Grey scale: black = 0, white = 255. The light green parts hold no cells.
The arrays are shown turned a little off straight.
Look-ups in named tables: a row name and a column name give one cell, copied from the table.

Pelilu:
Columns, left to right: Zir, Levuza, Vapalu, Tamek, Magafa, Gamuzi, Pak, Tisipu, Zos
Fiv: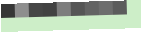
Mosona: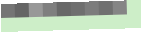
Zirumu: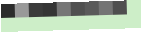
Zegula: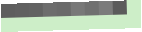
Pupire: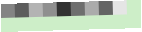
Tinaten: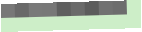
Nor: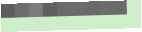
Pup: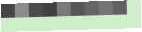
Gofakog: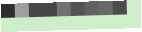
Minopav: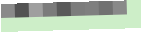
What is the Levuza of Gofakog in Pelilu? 158
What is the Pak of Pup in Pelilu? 101
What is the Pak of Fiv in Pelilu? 99
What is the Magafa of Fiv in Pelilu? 125
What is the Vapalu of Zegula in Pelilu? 98
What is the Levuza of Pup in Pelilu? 140
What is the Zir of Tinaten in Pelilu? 120
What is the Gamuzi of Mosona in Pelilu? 111
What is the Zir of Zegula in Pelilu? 94
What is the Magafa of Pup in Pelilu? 121
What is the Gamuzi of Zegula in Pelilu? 120
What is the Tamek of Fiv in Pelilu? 66
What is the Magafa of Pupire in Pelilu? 50
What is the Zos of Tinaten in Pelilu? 109
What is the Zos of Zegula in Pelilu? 91
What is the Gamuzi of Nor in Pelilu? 108
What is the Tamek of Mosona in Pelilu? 127
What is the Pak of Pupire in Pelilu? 171
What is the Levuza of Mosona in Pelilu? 101
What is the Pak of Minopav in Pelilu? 127

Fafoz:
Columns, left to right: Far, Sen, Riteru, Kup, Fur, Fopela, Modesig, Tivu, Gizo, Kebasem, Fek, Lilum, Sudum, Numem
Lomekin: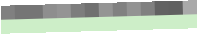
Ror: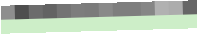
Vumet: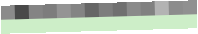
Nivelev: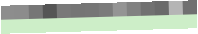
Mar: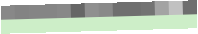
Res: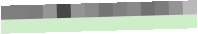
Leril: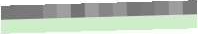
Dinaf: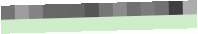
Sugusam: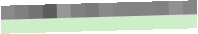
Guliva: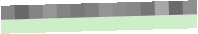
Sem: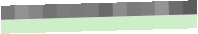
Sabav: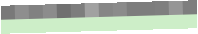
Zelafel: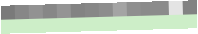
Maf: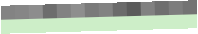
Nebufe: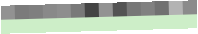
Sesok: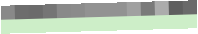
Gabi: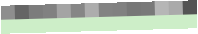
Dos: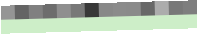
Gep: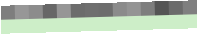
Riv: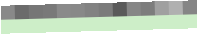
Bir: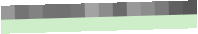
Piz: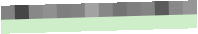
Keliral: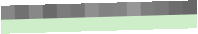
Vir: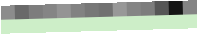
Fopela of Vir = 130
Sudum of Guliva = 106
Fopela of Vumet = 132
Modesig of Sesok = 146
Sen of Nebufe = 123
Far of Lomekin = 128
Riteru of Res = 123
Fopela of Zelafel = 131

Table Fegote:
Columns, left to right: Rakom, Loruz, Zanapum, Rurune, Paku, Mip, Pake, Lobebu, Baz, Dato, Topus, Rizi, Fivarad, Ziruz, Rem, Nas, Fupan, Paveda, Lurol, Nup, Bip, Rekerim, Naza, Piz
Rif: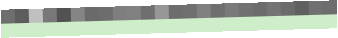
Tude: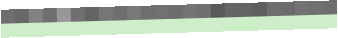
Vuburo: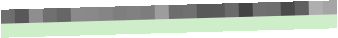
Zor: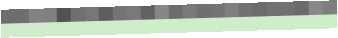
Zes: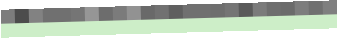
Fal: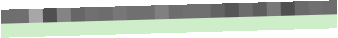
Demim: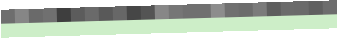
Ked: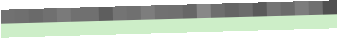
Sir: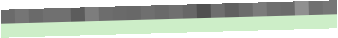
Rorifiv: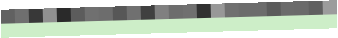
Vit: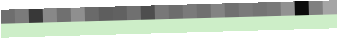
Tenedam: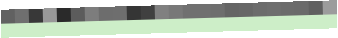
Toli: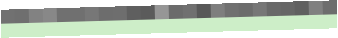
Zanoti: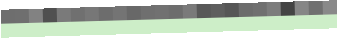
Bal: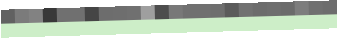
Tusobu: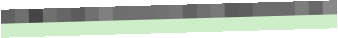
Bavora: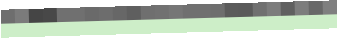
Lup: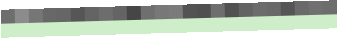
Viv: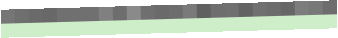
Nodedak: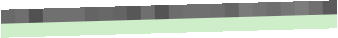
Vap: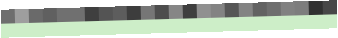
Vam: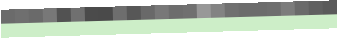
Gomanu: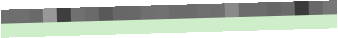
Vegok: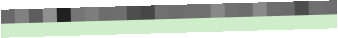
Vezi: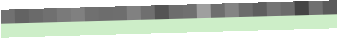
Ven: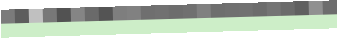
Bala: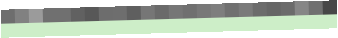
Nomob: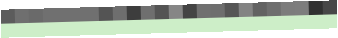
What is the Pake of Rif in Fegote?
106
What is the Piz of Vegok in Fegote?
109
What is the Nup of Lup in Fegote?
105
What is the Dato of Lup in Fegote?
70
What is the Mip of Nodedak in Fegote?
112
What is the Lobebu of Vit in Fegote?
94
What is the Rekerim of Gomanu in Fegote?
58
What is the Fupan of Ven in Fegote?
112
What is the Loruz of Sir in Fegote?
117

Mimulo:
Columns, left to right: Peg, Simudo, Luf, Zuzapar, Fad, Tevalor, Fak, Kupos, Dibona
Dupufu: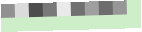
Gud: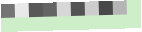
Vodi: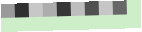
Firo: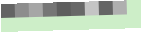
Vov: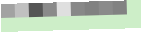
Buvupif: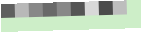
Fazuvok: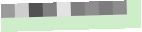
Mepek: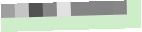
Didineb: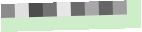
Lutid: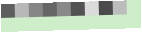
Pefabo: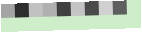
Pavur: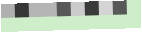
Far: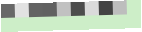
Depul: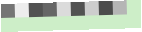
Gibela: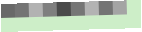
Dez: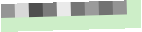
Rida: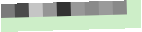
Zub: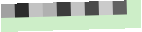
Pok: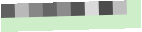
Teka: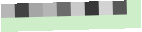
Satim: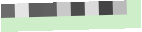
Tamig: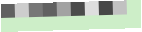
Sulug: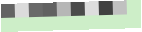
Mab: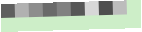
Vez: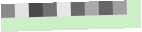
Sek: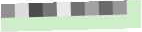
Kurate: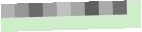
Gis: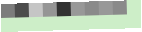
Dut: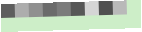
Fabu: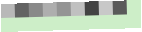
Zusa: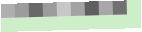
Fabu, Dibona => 90
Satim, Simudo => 229
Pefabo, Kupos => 208
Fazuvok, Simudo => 206
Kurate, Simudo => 150
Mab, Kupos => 78
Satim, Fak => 219
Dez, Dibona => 148
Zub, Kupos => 203
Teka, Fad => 108

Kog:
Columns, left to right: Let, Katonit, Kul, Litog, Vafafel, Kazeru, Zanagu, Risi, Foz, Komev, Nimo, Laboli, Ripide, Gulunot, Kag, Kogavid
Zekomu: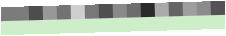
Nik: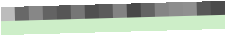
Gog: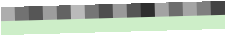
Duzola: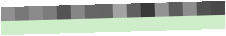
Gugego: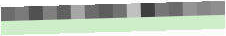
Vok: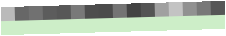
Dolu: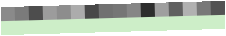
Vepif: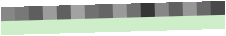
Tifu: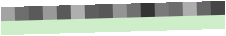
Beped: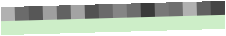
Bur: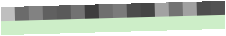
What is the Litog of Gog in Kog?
157
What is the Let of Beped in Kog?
177
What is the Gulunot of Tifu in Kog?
174
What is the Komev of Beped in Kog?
109
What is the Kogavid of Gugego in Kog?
143
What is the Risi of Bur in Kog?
111
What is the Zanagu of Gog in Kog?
118
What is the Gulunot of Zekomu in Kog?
158
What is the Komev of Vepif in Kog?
112
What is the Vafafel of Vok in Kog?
87
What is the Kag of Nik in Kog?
88
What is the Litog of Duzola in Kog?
124
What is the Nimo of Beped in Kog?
58
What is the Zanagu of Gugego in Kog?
108
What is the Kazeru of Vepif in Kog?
162
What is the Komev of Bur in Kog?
76
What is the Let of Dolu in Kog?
138
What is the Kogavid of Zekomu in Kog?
83

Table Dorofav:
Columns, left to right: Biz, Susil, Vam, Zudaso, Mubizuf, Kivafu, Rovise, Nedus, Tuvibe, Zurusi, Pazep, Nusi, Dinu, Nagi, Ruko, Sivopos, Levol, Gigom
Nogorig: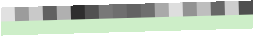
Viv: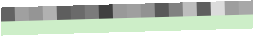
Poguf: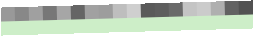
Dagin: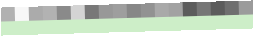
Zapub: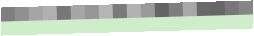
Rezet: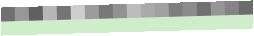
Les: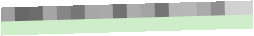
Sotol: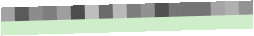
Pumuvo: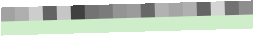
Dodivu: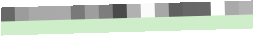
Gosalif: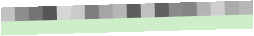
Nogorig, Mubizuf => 176
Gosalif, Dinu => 138
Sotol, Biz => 162
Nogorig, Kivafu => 46
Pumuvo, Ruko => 101
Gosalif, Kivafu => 202
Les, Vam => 108
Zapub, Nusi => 100
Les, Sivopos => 143
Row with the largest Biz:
Nogorig

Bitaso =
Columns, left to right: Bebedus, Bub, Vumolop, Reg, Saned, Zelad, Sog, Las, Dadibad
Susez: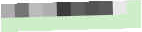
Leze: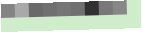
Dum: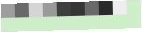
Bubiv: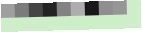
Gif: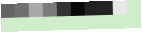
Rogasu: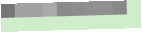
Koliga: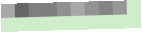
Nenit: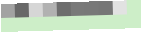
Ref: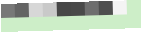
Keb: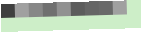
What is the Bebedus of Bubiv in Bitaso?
159
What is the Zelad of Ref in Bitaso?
73
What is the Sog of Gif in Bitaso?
33
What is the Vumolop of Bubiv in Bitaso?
69
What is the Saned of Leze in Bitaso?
118
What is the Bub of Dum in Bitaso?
105
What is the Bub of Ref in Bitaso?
100
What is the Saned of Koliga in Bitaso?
145
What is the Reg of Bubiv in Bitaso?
35
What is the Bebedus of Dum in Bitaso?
158
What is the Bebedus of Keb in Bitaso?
63
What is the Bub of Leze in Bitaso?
169

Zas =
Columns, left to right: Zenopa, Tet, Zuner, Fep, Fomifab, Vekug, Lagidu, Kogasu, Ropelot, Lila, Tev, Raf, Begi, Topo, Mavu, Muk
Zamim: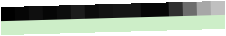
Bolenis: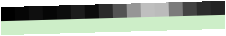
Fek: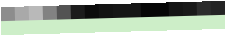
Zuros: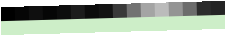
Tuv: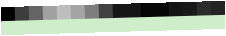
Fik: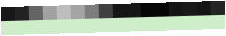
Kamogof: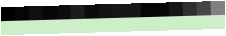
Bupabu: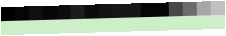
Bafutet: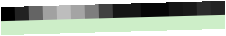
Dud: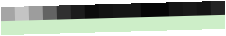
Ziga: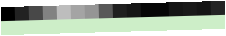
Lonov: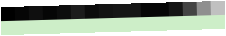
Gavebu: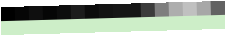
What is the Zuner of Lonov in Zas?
15
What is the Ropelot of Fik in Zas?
22
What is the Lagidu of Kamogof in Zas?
12
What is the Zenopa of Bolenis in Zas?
0
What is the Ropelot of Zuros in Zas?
57
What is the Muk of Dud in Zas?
36
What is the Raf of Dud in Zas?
6
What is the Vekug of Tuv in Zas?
164
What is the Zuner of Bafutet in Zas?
100
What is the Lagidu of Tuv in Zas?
126
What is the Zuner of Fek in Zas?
185

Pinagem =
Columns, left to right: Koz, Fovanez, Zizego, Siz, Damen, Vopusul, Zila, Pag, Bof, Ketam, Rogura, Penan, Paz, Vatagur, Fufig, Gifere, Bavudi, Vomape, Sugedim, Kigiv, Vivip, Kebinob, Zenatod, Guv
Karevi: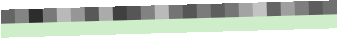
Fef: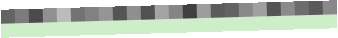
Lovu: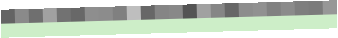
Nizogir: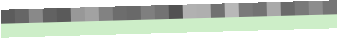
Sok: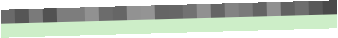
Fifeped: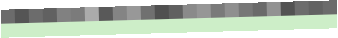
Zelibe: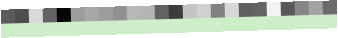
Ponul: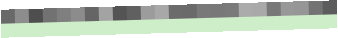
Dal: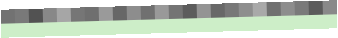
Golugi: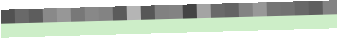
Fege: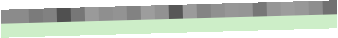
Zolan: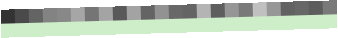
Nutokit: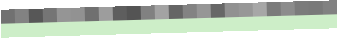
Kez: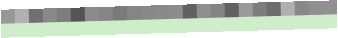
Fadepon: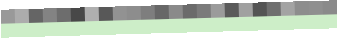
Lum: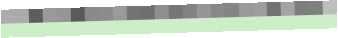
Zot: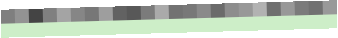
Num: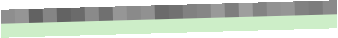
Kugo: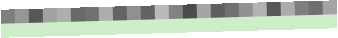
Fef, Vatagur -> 63
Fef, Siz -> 144
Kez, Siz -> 137
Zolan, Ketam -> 163
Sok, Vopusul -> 125
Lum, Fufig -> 150
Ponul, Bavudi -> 122
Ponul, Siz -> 114
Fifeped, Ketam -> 152
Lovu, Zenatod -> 123
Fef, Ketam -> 143
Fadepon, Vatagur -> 107
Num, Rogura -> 145
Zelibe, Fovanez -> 78
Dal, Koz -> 114
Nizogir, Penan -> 115

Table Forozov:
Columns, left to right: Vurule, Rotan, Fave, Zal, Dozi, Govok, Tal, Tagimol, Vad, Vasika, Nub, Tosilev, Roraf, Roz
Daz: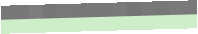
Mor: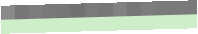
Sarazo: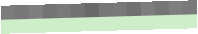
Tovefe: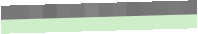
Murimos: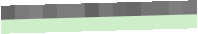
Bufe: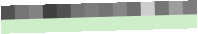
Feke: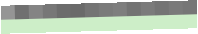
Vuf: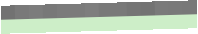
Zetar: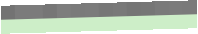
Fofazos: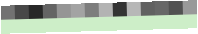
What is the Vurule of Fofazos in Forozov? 114
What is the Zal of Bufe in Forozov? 64
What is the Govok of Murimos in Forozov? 124
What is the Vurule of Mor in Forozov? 138
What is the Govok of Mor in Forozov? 113
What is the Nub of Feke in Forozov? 123
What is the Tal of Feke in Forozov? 116
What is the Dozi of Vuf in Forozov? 123
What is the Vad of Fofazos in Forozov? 52
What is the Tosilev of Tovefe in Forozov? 120
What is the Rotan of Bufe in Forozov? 117
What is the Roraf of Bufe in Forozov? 158
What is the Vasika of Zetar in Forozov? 117
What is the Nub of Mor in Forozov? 125
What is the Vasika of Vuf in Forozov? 117
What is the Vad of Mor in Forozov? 130
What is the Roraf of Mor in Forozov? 122
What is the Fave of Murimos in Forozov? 128
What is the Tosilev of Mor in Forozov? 122
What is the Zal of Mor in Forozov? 121
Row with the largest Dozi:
Fofazos

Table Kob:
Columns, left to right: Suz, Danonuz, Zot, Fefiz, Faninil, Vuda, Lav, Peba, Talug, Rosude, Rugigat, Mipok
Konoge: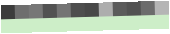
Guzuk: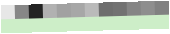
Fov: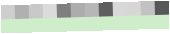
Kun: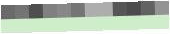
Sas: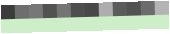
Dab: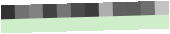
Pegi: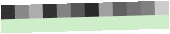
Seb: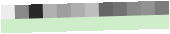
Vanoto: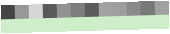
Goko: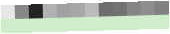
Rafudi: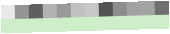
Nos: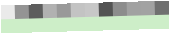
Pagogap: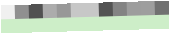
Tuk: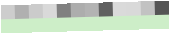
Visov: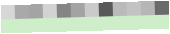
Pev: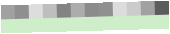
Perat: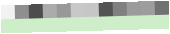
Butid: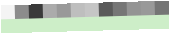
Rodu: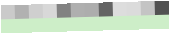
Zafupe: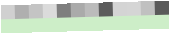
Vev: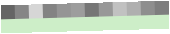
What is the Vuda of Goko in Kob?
167
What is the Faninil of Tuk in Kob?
128
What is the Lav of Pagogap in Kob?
199
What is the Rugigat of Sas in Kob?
108
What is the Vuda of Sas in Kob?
78
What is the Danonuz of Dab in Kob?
113
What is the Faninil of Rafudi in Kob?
153
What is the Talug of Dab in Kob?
96
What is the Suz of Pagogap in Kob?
240
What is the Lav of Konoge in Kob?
72

